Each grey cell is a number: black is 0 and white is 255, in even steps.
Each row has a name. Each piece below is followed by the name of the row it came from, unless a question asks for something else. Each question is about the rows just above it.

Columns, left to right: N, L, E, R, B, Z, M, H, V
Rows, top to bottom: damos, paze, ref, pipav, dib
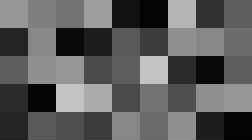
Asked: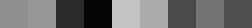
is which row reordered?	pipav
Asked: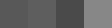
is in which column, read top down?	B
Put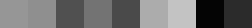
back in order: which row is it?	pipav
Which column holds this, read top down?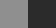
M
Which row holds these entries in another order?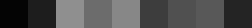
dib
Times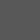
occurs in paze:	1
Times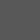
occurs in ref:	0

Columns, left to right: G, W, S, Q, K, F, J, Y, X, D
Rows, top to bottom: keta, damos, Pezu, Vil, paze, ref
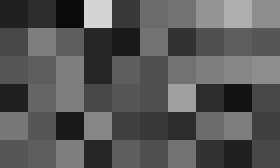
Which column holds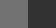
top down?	J
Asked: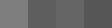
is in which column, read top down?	W
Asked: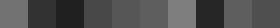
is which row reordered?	ref

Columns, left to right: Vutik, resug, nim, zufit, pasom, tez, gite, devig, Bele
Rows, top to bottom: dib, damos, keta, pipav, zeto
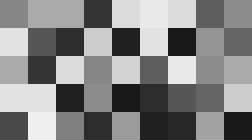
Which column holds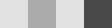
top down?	Vutik
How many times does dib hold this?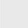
1
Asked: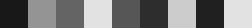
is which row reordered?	damos
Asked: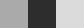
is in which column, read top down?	nim
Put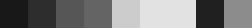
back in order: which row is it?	pipav
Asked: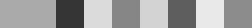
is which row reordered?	keta
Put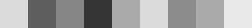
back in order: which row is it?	dib

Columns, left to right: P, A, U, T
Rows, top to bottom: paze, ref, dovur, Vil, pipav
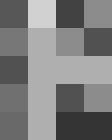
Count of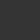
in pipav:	2
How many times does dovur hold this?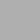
3
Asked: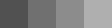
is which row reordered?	Vil
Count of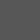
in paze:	1

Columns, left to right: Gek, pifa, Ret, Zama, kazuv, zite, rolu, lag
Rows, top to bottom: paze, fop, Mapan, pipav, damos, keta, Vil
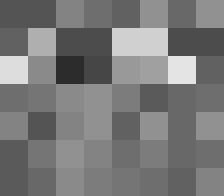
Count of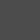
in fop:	4
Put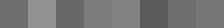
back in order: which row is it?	keta
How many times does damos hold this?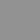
3

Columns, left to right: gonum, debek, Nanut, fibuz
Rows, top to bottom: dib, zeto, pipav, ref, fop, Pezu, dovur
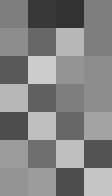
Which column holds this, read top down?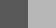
gonum
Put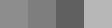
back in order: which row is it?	ref
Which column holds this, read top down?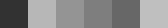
Nanut

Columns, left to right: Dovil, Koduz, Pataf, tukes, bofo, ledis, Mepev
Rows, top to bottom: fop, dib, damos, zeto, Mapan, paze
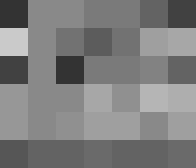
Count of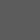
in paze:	0
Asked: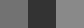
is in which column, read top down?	Pataf
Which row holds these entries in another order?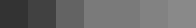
damos
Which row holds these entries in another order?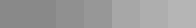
zeto
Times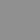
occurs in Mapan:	1

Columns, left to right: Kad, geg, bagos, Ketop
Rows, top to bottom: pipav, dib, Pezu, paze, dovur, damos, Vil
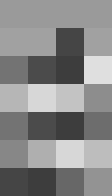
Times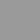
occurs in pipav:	4
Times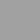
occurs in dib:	3

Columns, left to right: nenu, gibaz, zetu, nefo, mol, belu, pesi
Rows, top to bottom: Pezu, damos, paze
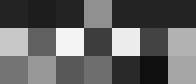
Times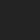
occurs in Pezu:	5
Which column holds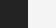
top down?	zetu
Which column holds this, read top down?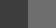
nefo
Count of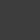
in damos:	1

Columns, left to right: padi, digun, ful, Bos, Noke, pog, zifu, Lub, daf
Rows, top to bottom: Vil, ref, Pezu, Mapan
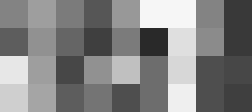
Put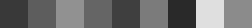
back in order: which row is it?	ref
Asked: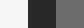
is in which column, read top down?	pog
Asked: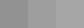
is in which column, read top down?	digun
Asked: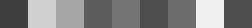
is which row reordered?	Mapan
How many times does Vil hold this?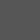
1

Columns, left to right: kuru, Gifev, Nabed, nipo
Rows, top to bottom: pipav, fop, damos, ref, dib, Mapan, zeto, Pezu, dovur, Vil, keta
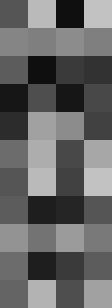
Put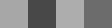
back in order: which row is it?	Mapan
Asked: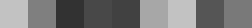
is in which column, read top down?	nipo
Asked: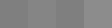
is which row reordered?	fop
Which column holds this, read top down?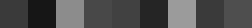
Nabed

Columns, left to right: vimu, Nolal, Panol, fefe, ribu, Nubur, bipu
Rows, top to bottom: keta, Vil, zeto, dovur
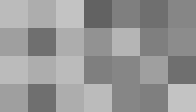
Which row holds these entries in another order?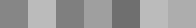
zeto
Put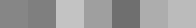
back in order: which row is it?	dovur
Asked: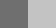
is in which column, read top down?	bipu
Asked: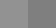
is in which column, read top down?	fefe

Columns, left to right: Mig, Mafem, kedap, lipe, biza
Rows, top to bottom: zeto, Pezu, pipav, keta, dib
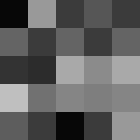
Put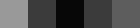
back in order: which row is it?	dib
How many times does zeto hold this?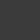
2
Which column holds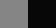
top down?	kedap
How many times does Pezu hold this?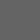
3
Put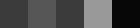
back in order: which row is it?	zeto
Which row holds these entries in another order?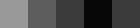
dib

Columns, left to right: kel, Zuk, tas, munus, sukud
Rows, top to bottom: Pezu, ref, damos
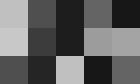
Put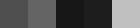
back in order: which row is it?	Pezu
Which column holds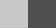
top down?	kel

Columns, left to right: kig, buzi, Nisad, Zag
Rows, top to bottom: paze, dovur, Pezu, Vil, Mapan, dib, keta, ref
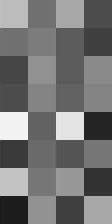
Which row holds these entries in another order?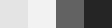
Mapan
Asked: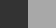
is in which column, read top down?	Zag

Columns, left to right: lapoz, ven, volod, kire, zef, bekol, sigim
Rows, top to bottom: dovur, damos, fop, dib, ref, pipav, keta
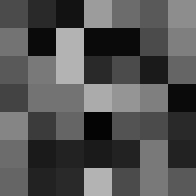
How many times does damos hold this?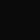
3
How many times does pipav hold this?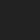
3
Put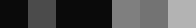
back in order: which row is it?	damos
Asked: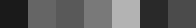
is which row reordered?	fop
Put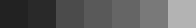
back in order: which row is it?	keta
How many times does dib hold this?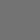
2

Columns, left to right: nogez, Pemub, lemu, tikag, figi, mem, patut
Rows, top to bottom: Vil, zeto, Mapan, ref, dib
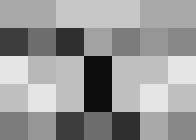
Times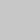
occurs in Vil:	3
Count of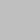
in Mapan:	3
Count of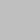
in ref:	4
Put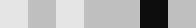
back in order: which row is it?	ref
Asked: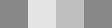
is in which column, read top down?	patut
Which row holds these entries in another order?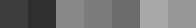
dib
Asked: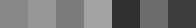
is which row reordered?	zeto

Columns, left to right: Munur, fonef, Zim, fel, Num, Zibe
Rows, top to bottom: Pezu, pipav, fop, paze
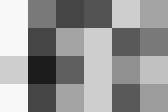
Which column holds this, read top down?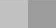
Zibe
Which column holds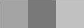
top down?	Zibe
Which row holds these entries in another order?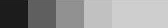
fop
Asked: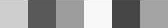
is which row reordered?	paze
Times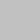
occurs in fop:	1
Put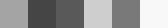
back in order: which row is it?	pipav

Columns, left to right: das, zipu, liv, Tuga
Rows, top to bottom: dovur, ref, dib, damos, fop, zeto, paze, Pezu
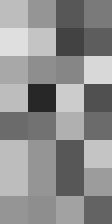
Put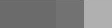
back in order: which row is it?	fop
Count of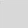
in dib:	1
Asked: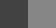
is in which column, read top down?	liv
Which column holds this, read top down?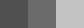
Tuga

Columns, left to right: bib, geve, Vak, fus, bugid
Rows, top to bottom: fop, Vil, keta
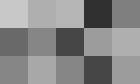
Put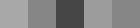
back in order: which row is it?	keta
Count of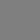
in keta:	0
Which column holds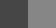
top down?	Vak
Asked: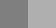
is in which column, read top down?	bugid

